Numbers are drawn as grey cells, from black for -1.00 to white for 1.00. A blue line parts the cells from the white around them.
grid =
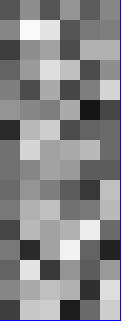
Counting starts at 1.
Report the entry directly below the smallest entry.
-0.22
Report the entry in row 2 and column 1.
0.05
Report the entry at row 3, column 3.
0.27
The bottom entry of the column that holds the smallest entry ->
-0.17
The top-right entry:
0.05
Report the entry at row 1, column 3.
-0.34
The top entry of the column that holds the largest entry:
0.11
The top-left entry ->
-0.34
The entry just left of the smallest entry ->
0.33
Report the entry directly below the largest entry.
0.11
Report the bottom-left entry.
-0.51
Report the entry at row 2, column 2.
0.95
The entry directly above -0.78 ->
0.39
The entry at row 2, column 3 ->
0.79
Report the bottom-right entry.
0.61
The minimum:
-0.83

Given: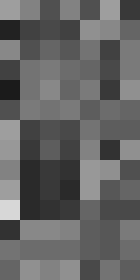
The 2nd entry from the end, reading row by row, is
-0.10
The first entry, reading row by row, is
0.24
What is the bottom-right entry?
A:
-0.27
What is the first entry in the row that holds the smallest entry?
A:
-0.79
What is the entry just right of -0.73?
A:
-0.49
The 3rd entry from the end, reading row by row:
-0.43
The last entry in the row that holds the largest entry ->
-0.43
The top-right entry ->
-0.55
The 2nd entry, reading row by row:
0.02
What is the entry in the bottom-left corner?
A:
-0.21
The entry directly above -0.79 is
-0.49
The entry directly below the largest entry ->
-0.61
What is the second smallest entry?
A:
-0.73
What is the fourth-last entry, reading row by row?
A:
0.13
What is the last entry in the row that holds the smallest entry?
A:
0.13
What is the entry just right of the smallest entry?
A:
-0.10
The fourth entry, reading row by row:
0.02
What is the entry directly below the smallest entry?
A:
-0.37
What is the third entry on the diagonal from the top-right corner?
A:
-0.10
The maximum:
0.69

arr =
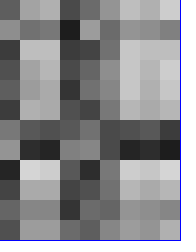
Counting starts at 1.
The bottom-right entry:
0.38
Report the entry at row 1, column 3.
0.38
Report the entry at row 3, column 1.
-0.53
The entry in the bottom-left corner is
-0.37
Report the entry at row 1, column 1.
-0.26
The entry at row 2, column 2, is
-0.11
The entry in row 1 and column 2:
0.28
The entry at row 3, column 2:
0.49
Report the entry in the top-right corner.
0.61
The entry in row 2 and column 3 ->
-0.06

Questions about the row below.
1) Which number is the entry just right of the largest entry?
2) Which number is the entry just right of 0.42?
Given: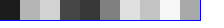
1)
0.32
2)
0.65

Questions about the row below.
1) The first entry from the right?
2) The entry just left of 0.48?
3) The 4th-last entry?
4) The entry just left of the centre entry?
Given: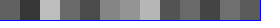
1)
-0.29
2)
-0.58
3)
-0.18
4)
0.04

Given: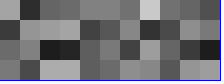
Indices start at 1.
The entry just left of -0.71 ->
-0.77
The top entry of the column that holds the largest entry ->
0.58
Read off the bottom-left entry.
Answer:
-0.05
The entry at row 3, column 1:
-0.16
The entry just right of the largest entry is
-0.11
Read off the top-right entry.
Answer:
-0.37
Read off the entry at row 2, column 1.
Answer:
-0.54
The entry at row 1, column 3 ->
-0.21
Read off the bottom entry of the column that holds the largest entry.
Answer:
0.06
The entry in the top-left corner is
0.29
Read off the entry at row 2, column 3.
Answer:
0.23
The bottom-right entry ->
0.23
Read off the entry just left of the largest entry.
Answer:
-0.11

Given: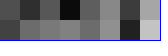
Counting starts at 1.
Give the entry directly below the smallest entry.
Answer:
0.01
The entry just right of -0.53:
0.30
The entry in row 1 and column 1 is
-0.38
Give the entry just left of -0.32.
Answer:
-0.63
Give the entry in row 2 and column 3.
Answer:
-0.05

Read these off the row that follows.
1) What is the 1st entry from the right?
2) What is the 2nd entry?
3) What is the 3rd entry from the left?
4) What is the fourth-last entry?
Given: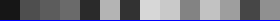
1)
0.13
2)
-0.39
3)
-0.28
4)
0.52

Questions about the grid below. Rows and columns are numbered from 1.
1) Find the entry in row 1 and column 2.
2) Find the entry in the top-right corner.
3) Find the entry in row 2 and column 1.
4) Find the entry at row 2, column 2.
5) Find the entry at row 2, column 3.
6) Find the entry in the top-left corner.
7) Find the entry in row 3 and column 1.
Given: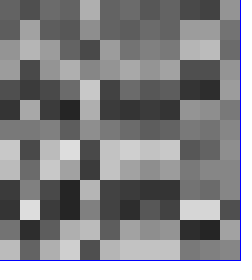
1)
-0.38
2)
0.16
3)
-0.27
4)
0.27
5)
-0.27
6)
-0.22
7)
0.16

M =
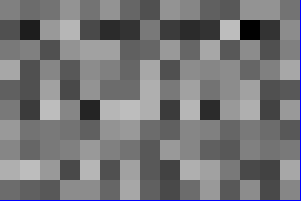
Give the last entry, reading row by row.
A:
0.05
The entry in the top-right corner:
-0.10
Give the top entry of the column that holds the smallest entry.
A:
0.15
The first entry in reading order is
0.00
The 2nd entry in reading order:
-0.15
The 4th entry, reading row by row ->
0.15
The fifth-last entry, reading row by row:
0.20
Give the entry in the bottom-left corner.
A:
-0.15
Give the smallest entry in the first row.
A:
-0.37
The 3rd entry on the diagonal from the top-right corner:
0.10
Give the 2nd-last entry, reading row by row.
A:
-0.43
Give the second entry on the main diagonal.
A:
-0.77
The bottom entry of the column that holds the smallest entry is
0.10
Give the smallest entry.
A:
-0.99

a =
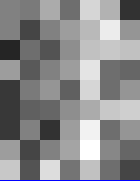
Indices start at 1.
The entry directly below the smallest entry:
0.23
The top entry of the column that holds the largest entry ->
0.68
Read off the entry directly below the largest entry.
0.51
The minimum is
-0.71
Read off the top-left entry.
0.01
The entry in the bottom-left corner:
0.57
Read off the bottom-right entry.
-0.46
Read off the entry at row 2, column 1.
0.01
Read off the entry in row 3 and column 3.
-0.35
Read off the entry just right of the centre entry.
0.68
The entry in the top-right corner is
-0.61
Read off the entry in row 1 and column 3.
0.34
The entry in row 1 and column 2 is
-0.04
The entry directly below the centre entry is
0.11

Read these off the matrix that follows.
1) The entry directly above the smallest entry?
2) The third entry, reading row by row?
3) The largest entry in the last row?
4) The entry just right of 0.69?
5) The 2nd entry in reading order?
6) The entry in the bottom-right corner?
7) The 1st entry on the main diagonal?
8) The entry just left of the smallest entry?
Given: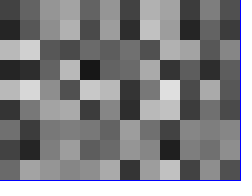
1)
-0.17
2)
0.17
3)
0.51
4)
0.11
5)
-0.22
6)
-0.37
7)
-0.48
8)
0.45
